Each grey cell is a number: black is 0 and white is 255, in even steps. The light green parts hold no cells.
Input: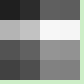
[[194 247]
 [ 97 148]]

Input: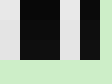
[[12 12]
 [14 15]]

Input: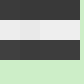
[[233 238]
 [ 60  61]]

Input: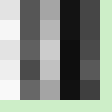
[[ 86 182]
 [ 96 204]]

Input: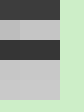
[[197 197]
 [ 54  54]]

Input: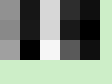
[[ 24 214]
 [  1 246]]

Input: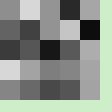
[[ 65 147]
 [ 86  23]]

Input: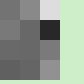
[[104  40]
 [104 122]]
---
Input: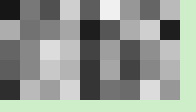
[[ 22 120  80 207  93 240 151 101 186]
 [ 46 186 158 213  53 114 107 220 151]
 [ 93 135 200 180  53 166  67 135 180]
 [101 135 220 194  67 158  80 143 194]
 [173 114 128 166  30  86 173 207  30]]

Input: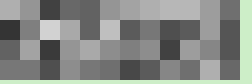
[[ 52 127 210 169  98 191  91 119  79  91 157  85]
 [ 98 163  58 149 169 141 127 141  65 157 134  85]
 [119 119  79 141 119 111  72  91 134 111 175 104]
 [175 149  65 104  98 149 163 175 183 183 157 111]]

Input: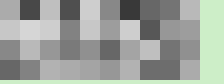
[[103 130 178 171 164 151 178 109 109 171]
 [136 185 151 122 144 103 164 191 116 144]
 [171  72 191  79 206 136  57 103 116 185]
 [199 214 206 130 199 157 206  87 151 157]]

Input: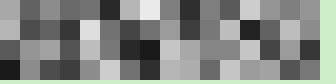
[[ 26 141  77  62 141 205 114  47 181 174 106 197 155 162  84 120]
 [ 90 149 162  84 189 120  41  26 197 168 133 133 197  69 155  55]
 [168  98 141 106 114  41 181 234 127  47 127  90 205 149 127 149]
 [181  77  98  55 221 114  69 114 155  62 120 189  34  98 189 141]]

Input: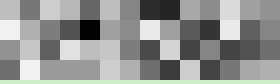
[[111 241 154 154 154 205 176 111  60 205  68 119 168 176]
 [146 198  96 225 190 198 125  74 212  68 133  68  82 111]
 [190 119 205 183 103 190 133  45  37 168 140 218 160 146]
 [241 176 125  82   2 160 140 233 160  90  53 233  96 133]]

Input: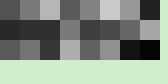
[[ 41  48  48 122  62  74 103 166]
 [ 82 122 182  90 130 201 151  34]
 [ 90 115  55 174  97 144  18   5]]

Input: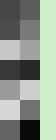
[[ 56  41]
 [ 71  93]
 [ 77 121]
 [100  10]
 [155 207]
 [199 162]
 [214 113]]

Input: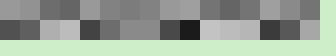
[[ 81  95 175 188  67 109 138 138  73  27 195 188 182  59  88 167]
 [153 146 109 101 153 130 124 130 153 159 116 101 116 159 138 116]]
